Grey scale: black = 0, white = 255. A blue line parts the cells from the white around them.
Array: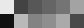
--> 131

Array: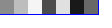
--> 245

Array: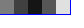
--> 21

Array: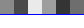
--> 234

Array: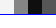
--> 15

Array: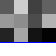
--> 19

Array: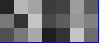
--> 169

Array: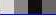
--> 15

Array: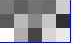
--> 69

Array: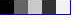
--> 201
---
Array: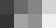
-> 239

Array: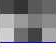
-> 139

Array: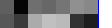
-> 30

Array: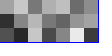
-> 163

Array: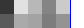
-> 147

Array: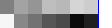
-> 32

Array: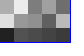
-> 186

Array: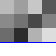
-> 130

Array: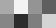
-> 212
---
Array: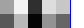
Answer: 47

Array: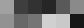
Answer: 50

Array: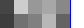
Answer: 152

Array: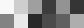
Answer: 159

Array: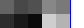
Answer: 80

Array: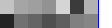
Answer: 159

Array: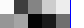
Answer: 132

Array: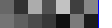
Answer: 172
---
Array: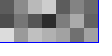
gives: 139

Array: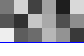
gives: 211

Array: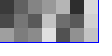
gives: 97

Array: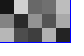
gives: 209

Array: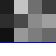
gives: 195

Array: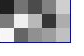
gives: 115
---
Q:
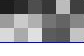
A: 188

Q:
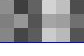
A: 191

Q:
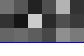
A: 179

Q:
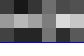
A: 74

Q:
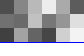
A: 170

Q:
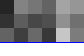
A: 164

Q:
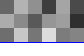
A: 165

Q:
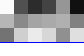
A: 150
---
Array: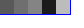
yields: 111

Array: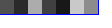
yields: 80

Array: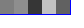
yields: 126

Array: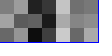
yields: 120

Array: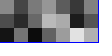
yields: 104

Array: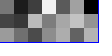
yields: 125

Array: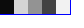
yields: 147

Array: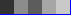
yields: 140

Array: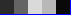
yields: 100
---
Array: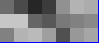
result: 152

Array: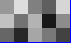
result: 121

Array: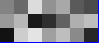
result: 138

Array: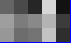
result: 195

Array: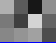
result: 161

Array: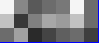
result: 108
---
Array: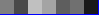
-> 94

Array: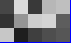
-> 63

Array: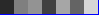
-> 166

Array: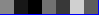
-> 56

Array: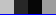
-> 39

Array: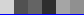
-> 46

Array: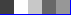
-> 200

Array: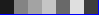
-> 105

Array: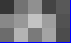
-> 122
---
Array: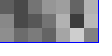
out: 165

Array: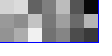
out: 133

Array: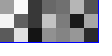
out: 132

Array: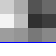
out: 149

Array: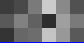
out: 196

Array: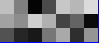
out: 169

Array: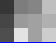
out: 227

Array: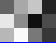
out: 250

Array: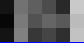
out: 69
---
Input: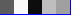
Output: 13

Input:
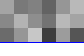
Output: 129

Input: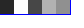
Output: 71

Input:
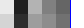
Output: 179

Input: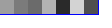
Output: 107

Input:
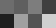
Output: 125

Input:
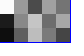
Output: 75

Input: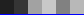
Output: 162

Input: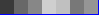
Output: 135

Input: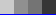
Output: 116
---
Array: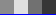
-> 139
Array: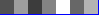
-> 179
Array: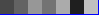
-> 171
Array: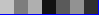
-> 175
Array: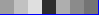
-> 193
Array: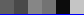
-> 134
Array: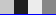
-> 200
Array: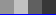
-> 148
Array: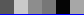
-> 167
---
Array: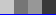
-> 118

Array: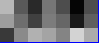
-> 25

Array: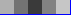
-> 115

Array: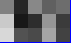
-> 38

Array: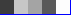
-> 89

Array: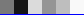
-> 121

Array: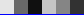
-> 50

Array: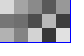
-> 61
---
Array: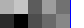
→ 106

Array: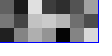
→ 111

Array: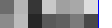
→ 123

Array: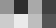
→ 190

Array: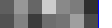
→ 159

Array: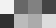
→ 171

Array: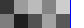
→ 162

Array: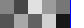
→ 209

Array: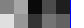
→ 116
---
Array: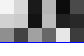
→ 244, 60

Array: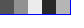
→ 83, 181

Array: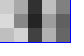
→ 204, 102

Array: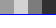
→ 156, 48

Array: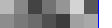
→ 185, 169

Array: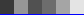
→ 57, 228

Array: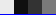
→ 235, 122
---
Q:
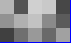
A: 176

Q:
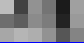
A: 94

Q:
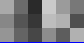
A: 85

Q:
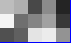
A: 111

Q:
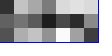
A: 116

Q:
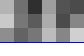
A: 119
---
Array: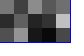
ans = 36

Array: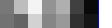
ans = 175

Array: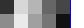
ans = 181

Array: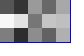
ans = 118

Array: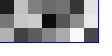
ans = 85

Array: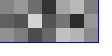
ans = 117

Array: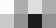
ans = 174
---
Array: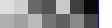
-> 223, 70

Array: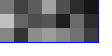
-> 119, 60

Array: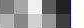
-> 124, 62

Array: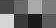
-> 72, 92

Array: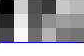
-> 1, 116

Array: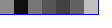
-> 140, 191

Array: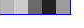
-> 182, 155

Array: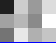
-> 31, 197

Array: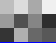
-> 190, 88

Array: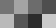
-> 116, 202
